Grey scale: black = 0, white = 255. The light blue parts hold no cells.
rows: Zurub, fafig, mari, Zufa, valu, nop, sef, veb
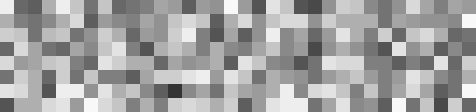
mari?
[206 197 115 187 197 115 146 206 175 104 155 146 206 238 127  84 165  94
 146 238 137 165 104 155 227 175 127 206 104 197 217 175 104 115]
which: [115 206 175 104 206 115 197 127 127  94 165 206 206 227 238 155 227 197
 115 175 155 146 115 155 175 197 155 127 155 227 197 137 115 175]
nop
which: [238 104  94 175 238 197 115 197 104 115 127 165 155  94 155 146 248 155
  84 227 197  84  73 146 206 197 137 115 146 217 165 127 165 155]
Zurub
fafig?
[175 127 115 137 175 217  94 155 137 127 165 146 197 217 197  94 175 217
 146 197 217 217 146 206 175 175 175 115 165 155 146 146 137 248]
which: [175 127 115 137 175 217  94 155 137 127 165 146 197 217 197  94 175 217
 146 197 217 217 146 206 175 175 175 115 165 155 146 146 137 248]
fafig
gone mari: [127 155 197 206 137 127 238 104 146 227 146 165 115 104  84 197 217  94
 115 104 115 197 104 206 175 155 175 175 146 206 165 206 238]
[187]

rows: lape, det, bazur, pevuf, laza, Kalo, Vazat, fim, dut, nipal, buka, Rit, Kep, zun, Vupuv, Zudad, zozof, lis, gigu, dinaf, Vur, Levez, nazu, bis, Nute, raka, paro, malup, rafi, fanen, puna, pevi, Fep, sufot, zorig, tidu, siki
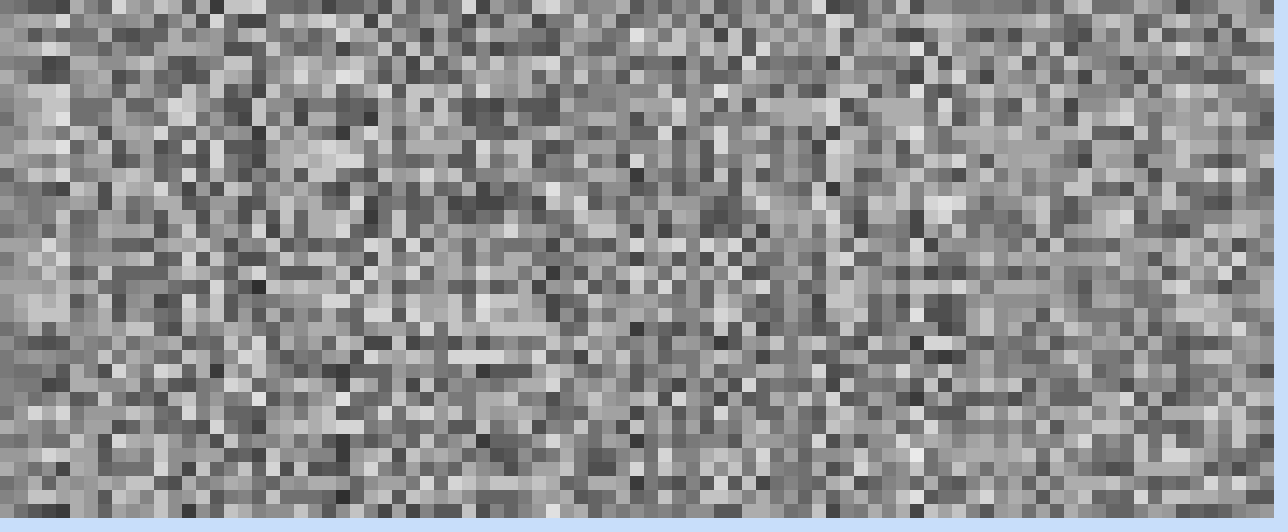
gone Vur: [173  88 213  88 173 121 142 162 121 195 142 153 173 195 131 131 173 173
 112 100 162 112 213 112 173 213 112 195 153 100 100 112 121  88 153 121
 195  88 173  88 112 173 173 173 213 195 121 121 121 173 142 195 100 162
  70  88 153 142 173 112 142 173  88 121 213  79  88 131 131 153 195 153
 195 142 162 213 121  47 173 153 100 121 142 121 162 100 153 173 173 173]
[185]
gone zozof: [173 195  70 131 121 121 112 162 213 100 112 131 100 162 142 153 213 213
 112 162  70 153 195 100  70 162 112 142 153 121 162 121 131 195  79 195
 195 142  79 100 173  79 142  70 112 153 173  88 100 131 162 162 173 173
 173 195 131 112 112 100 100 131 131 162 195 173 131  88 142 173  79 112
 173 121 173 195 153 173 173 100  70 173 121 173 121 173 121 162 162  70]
[204]
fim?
[131 153 153 195 195 112 112 112 173 100 100 153 213 195 153 121  79  79
 195 142 142  79 121 121  88 100  88 162 131 195  88 195 112  79  88  70
 121  88  88  79 173 131 131 121 142 173 162 162 213 142 173  88 173  79
 195 173 173 173 195 213  79 121 173 173 173 173 100 213 112 121 162 112
  88 195 131 162  70 142 142 162 195 142 153 142 173 153 121 162 121 121
 112]
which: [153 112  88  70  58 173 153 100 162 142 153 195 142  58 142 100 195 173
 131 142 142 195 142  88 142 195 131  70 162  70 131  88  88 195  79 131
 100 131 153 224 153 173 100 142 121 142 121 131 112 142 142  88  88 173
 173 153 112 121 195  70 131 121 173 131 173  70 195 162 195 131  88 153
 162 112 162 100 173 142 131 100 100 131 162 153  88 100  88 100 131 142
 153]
siki
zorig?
[112 131 173 100 162 142 153 173 153 195 195 100  79 173 121 142 173 162
 121 100 153 142 173 173 153 100 142 162 162 121 213 112 213 195 162 195
 195 173 195 173 100 112 173 173 162  58 121 100  79 131  88 213  88 195
  70 112 131 112 100 173 195  79 100 131 142 100 173 100  88 131 173 121
 162 100 173 112 173 173 173 195 153 131  88 112 100 131 213 153 213 162
 121]

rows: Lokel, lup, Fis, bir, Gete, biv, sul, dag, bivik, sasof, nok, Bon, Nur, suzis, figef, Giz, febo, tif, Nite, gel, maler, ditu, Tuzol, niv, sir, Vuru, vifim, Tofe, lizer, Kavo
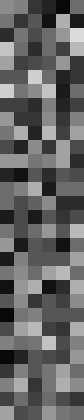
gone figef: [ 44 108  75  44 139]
[97]
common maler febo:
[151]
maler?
[ 17 151 174  17  44 174]

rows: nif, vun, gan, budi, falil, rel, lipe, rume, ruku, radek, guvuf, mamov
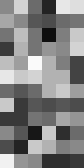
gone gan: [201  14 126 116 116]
[190]
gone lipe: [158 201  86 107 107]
[178]
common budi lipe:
[178]

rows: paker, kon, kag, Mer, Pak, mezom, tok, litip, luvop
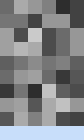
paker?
[107 170 151 128  45  66]
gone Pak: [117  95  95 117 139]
[128]
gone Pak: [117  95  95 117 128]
[139]
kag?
[160  76 202  76 107 151]

